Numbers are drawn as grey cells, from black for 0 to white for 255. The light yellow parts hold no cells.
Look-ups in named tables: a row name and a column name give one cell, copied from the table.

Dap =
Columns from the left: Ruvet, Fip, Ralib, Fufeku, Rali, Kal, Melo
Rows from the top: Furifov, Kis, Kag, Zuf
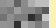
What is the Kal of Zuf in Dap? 124
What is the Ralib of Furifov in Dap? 98
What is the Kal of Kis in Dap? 116
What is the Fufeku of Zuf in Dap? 170
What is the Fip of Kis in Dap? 124
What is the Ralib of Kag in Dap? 125
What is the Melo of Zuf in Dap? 149
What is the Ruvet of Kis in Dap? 134
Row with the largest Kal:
Furifov

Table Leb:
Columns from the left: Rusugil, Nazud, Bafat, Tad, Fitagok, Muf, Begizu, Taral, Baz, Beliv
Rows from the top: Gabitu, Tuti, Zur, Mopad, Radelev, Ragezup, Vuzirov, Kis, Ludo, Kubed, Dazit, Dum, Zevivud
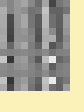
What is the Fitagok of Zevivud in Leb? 117
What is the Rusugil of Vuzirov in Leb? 162
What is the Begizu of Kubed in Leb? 153
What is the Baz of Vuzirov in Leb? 107
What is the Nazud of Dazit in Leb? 131
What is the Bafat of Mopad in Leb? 148
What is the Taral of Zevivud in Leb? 112
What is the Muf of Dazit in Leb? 123
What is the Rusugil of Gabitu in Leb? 151
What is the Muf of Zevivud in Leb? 90
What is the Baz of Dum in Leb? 102
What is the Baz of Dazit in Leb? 127
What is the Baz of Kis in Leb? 128
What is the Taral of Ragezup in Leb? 173
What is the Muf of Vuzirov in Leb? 99
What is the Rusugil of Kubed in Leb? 141
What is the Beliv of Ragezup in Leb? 138
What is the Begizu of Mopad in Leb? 184
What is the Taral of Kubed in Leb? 94
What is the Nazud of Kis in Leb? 130

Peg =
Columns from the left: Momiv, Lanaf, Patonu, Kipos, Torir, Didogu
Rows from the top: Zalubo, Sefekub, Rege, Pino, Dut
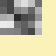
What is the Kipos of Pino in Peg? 96
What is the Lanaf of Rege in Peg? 179
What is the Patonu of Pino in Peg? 112
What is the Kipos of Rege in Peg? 74
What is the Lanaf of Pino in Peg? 231
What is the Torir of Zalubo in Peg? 193
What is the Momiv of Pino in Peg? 234
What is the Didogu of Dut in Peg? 181
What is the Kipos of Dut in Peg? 93
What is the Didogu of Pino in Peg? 204
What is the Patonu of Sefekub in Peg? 134
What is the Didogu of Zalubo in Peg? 111
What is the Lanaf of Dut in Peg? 130

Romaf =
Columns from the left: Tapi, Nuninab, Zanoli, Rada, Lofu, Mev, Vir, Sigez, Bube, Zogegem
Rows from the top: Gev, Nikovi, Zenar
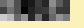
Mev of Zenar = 116
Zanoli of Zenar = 105
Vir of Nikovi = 59
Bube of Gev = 91
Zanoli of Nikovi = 81
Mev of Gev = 59
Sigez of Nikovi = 115
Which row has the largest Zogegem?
Zenar

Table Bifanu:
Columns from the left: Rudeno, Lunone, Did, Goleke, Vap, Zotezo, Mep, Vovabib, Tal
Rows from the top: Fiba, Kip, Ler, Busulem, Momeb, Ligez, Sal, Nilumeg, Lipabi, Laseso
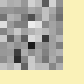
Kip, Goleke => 140
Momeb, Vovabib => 165
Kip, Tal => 123
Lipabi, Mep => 117
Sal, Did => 144
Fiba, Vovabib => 210
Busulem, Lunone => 153
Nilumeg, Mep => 129
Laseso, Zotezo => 186
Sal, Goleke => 154
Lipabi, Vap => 201
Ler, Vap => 80
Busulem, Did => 127
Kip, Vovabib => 168
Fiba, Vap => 209
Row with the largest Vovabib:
Fiba

